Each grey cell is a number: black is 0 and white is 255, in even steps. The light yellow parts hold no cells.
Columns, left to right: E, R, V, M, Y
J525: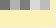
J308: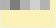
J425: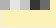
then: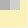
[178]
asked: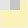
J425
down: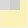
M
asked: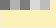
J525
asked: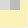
J525
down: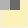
Y
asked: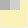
J308

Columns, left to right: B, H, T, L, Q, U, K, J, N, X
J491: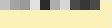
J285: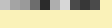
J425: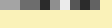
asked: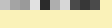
J491
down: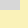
K
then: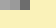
[43]

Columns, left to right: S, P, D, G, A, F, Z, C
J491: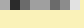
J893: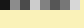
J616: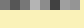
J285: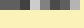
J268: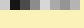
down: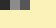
P
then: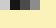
[215]
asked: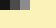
J268

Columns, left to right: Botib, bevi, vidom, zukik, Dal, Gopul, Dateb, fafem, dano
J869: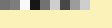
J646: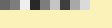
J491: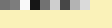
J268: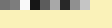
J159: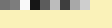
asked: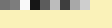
J159
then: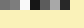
[144]
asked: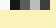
J159
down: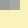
fafem

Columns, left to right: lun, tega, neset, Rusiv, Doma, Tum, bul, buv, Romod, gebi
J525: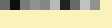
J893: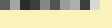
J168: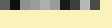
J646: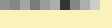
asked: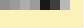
J168
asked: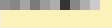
J646
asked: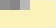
J525
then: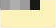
[62]
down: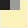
bul
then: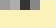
[174]

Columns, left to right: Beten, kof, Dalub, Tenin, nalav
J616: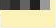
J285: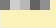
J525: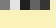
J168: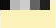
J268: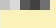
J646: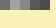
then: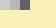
[144]
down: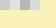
kof
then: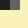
[54]
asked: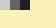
J168
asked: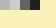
J168
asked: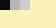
J168

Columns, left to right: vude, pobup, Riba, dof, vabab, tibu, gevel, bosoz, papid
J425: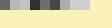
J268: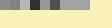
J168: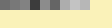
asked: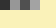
J268
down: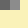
vude
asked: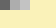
J168
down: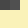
tibu

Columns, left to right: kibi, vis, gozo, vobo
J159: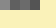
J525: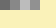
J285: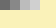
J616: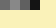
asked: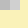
J285
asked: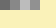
J525
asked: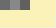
J616
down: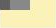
vis
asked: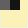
J616

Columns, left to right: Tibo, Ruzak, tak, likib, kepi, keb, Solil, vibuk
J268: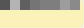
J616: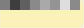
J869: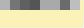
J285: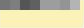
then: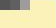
[157]
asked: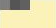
J285
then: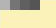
[169]
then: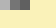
[85]
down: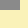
vibuk
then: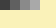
[148]
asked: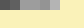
J285

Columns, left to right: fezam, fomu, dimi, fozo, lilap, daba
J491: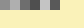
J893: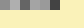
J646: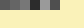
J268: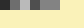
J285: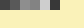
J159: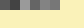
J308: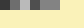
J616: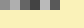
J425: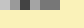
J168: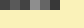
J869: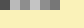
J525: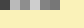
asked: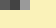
J159
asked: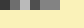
J308
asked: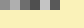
J491
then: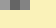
[119]
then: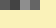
[56]

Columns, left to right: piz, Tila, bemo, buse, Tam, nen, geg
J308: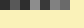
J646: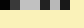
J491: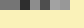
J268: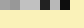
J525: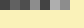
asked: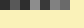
J308
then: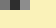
[78]
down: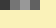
Tila
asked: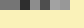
J491
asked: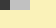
J646

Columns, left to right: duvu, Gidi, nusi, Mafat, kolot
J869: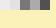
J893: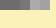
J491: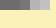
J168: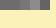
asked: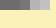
J491
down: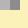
Mafat
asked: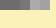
J893
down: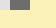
Gidi
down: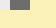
duvu
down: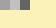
kolot

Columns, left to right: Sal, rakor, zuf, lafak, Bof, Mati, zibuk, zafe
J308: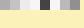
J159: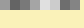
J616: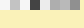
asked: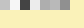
J616
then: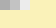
[246]
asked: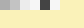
J308
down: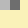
zibuk

